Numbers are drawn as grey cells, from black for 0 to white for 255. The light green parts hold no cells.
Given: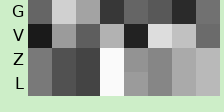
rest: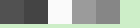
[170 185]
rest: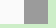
[134 170 185]

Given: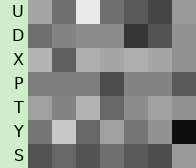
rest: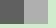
[166 174 166 146]
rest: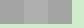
[146]
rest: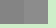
[140  53  83 146]
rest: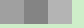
[103 140 160 146]
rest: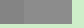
[ 53  83 146]

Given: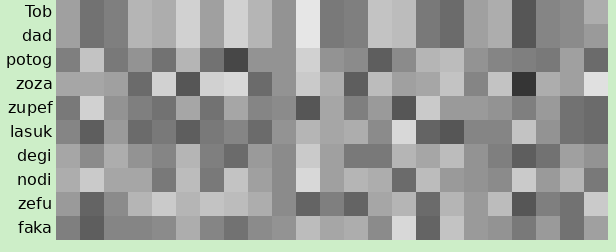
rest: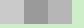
[121]
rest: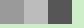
[127 114 202]
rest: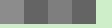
[166 181 107 181 154 188  86 127 114 202]
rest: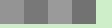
[160]
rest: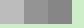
[127 121 160 107]
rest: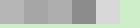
[100  86 133 133 195 147 114 107]
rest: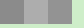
[133 181 127 107 154 139 202 160 121 121 181 166 188 147 127  94 114 160
 147]

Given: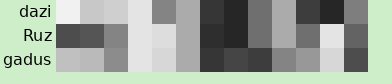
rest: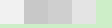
[132 171  54  38 111 171  61  38 126]
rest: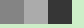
[ 38 111 171  61  38 126]
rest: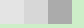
[ 54  69  61 132 152 215  77]
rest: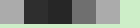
[111 228  99]
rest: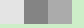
[ 54  38 111 171  61  38 126]
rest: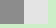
[215 171  54  69  61 132 152 215  77]
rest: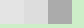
[ 46  38 111 171 111 228  99]

